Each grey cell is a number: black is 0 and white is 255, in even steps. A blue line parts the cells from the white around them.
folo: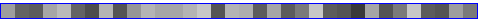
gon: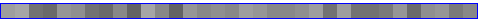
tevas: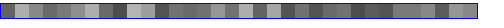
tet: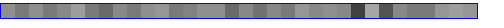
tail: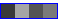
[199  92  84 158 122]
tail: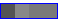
[150 158 150]
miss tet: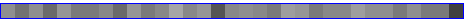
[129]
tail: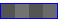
[114  77  92  84 122 122 136  92 150 136]

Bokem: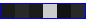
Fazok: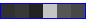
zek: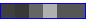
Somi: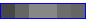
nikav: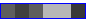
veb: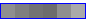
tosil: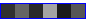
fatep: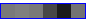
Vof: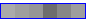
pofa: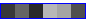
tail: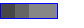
[109 101]
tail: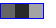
[27 86]
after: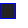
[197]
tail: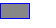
[109 101]
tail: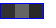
[164  27  86]

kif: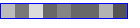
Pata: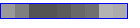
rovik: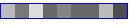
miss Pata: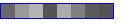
[112]
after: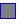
[84]
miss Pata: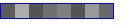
[179]
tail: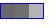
[172]
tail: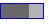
[84]

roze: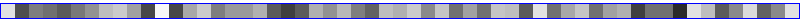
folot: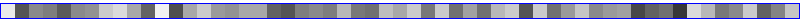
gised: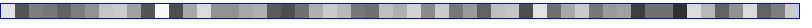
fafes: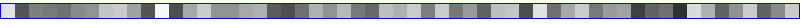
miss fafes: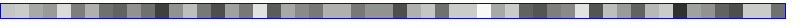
[104]
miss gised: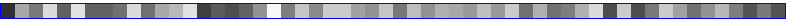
[211]
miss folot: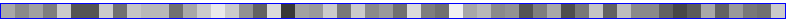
[132]
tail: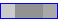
[176  91  78 112 176 146 184 120 104 190 176 203 126 203 120 154  98 190
 197  78 226 112 168 203 120 154 161  63  98 112  48 219 176  98 146 203
  98 138 203]

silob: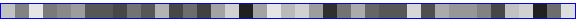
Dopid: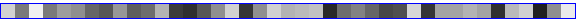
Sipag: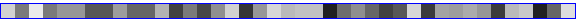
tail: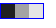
[186 209 157  47 115 171 102  87  87 215  79 171 151 151 130  71 194 209
  32 109 222]
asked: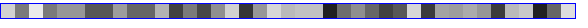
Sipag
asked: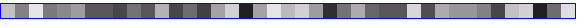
silob
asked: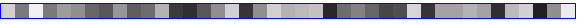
Dopid
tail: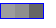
[ 87 151  94 109 179  59  47  87 143 209  53 143 209 179 186 194  40 109
 130 102  71  79 215  53 163 163 179 163  47 186 209  32 143 235]

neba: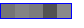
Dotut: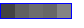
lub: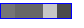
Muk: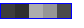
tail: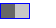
[75]
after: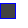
[96]
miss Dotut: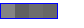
[67]
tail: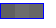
[132]
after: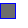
[103]

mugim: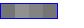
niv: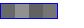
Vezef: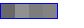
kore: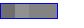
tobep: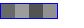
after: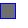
[145]
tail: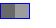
[ 83 145]
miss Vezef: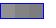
[105]
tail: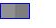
[131]
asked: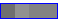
kore

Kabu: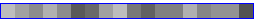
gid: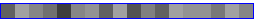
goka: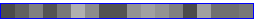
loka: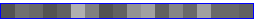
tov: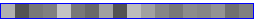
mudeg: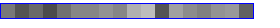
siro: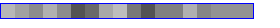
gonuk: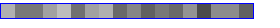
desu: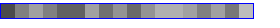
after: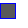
[105]
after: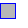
[161]
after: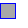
[189]
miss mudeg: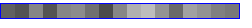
[153]

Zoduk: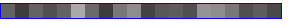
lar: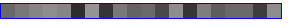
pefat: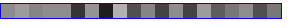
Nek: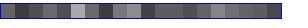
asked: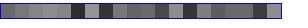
lar
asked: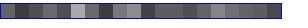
Nek
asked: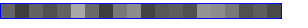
Zoduk
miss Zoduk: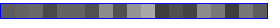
[87]
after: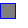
[93]
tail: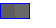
[105  61 141]
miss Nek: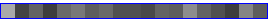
[112]

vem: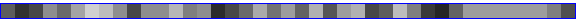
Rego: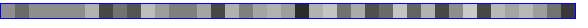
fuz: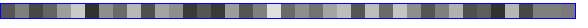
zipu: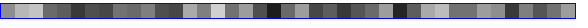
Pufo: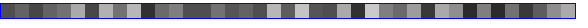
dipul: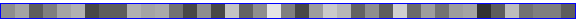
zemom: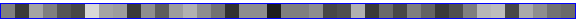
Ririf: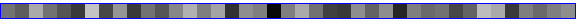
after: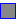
[177]
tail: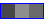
[164 208 189 142  71 142 142 183 127 142  43  71 106 170 114 157  99 177
  85 157 177  71  93 189 127  57  37  99 157 157 157 157 157 157 127  79]
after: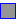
[57]
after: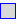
[164]
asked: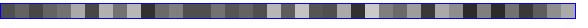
Pufo

